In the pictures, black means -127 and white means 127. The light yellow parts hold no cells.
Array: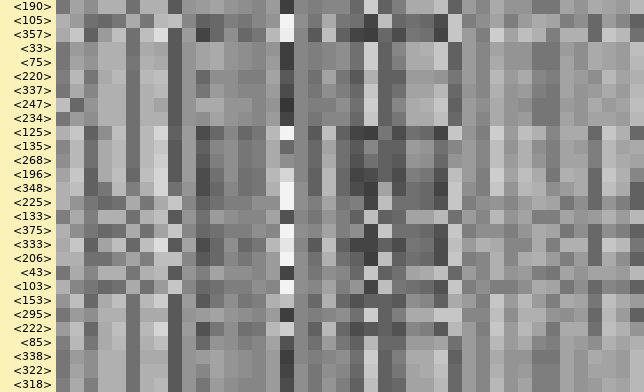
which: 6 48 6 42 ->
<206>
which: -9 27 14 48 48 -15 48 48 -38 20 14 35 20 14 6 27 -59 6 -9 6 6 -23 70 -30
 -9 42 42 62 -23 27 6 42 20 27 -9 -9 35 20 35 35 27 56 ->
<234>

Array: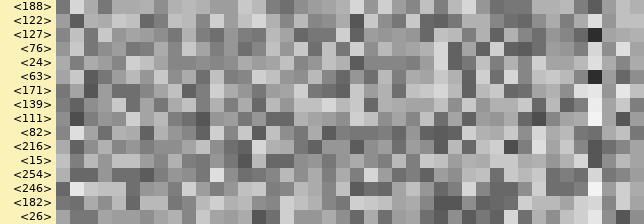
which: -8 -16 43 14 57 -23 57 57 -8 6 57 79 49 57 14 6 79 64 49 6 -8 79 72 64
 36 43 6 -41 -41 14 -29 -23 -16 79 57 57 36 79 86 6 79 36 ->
<182>
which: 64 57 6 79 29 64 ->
<122>
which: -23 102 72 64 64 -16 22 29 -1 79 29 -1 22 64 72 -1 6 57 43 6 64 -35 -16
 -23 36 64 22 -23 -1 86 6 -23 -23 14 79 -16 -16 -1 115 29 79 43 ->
<246>

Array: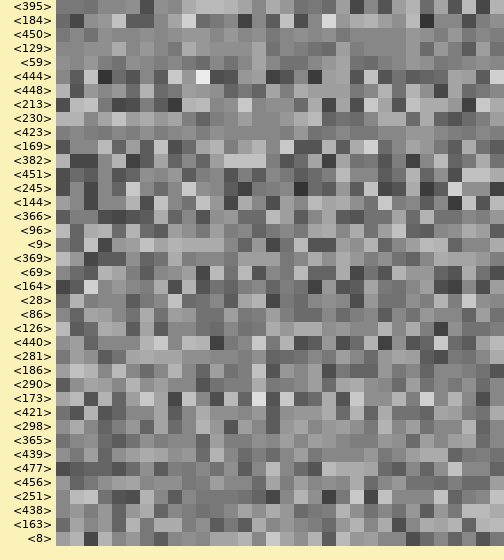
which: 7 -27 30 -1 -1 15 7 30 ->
<365>
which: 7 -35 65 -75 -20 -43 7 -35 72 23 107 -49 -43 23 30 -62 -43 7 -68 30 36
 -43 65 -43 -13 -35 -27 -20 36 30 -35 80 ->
<444>

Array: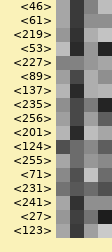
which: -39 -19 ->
<231>
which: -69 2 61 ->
<46>

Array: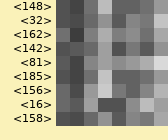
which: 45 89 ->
<81>
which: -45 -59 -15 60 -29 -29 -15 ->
<148>
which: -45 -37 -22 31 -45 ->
<142>

